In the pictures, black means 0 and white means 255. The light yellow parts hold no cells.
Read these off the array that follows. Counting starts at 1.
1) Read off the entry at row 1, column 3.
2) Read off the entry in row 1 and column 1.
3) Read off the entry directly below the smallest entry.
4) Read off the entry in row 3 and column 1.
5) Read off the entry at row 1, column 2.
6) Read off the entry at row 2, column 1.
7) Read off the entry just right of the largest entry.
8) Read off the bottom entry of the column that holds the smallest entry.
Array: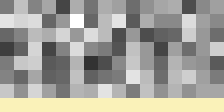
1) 131
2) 123
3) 97
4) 103
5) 193
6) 227
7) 103
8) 173

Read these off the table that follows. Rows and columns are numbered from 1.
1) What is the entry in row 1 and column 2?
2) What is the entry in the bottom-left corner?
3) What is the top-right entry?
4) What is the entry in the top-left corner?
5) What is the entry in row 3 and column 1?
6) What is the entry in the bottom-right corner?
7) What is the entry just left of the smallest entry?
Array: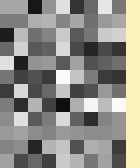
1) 167
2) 161
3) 118
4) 167
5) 29
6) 73
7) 65

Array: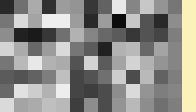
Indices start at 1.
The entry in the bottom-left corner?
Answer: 218
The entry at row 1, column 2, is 112
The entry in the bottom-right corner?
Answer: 126
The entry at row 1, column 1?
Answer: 41
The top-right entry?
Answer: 118
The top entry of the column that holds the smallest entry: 232
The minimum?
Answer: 12
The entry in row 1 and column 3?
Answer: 171
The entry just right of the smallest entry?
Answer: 199
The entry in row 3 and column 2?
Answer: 33
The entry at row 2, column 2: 218
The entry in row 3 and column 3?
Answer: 26
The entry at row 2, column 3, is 164
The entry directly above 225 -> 83
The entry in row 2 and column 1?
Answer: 118
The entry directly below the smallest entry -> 91
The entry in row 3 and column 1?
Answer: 141
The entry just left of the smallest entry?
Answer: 156

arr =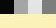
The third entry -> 228
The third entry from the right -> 165
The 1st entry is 7

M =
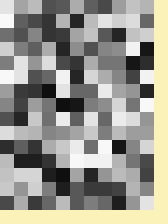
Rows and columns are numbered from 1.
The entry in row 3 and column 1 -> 111
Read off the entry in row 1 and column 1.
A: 227
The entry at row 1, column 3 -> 187
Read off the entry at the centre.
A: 22
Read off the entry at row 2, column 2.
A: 95
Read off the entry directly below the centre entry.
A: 95
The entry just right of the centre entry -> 125
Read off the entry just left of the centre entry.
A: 15
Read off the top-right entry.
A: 180
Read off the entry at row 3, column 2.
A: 81
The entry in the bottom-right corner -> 227
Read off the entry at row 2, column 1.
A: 248
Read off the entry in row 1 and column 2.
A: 164
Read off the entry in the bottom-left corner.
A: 73

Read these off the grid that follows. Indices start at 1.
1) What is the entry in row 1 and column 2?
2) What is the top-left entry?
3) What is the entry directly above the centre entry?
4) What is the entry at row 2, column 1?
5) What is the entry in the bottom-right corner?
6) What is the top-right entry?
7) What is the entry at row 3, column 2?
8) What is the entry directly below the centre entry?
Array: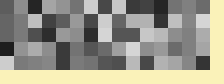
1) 141
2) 93
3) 205
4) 101
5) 52
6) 107
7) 122
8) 107
